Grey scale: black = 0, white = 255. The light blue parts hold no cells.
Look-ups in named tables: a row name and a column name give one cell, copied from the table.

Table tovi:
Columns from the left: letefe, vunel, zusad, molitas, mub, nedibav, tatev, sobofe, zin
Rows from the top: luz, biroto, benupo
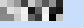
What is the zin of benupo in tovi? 191
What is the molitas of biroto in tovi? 241
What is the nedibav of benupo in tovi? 55
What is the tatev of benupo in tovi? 244
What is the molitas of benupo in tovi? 237
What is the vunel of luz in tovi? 184
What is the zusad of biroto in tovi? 211
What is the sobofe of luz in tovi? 146
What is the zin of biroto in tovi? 20
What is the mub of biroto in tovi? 20
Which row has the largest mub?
luz

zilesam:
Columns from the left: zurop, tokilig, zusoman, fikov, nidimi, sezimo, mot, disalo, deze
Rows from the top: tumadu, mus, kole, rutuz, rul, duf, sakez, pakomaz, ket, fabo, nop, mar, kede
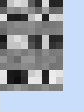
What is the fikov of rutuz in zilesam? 137
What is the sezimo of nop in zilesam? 219
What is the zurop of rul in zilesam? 106
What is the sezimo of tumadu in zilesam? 43
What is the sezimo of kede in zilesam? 125
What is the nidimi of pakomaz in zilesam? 136
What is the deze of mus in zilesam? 106
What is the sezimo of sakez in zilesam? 50
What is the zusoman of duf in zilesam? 220
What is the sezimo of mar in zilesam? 228
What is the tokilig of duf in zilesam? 200
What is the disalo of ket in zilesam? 134

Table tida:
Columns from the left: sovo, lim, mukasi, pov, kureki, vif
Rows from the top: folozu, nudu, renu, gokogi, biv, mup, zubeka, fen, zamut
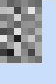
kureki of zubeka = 138
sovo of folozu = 141
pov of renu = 119
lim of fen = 27
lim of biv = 87
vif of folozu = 105
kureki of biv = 124
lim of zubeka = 159
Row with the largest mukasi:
biv

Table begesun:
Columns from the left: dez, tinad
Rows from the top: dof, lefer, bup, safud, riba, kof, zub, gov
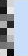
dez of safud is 175
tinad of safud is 39
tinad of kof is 188
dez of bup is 112
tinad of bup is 119
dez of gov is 219
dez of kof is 75
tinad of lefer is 231

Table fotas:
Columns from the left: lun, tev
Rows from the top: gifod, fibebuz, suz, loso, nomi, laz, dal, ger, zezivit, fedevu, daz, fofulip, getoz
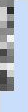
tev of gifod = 128
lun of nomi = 137
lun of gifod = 136
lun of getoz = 85
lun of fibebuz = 209
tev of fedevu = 236
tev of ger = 132
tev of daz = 205
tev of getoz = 102
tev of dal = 171
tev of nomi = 140

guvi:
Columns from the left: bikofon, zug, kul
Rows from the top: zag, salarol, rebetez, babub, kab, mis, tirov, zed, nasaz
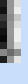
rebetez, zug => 140
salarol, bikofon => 18
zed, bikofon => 136
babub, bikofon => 37
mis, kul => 238
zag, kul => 222
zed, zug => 107
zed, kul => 141
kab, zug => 152
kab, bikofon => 18
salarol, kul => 237
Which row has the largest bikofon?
zed

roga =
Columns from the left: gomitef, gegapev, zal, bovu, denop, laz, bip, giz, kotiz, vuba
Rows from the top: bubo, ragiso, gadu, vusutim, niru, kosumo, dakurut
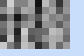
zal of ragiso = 106
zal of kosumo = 51
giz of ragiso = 164
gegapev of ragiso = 181
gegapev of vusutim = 164
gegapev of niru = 160
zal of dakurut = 78
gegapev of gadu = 124
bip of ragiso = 138
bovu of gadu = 94
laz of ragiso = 37
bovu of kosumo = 183
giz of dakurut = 175
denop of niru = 97
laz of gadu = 83

